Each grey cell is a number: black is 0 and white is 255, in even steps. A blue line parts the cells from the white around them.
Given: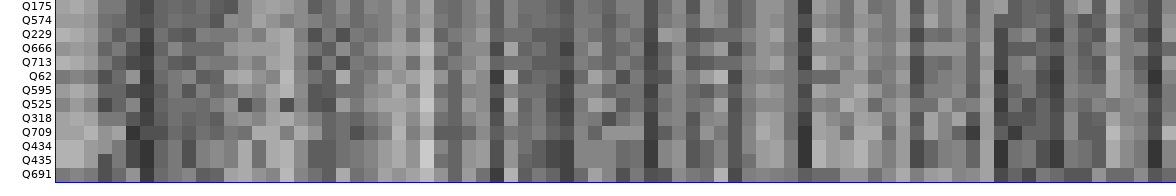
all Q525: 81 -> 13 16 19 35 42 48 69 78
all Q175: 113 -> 10 19 27 33 34 38 43 49 56 58
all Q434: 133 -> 22 27 37 38 39 43 47 49 64 79
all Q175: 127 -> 23 25 29 40 41 63
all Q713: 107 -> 41 43 47 48 63
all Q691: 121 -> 0 2 8 34 41 45 52 70
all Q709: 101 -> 11 19 35 38 61 64 69 70

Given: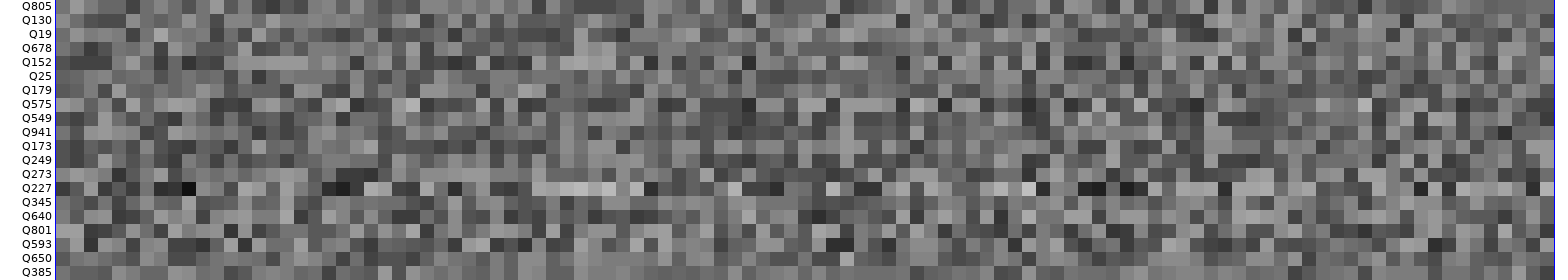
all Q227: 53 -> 8 57 58 77 99
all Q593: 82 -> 21 26 32 39 42 58 72 78 81 87 89

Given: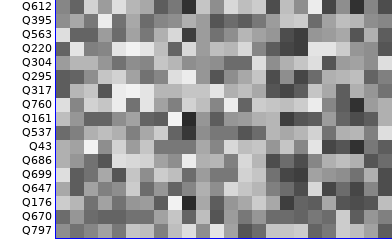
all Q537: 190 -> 3
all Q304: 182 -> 1 2 8
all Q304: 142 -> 5 9 11 15 22
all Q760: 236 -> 4 12 18
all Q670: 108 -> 0 2 15 16 19
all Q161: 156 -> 13 19
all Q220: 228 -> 1 4 6 18 19

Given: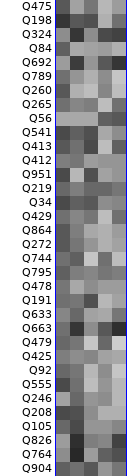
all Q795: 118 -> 3
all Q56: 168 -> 0 1 2

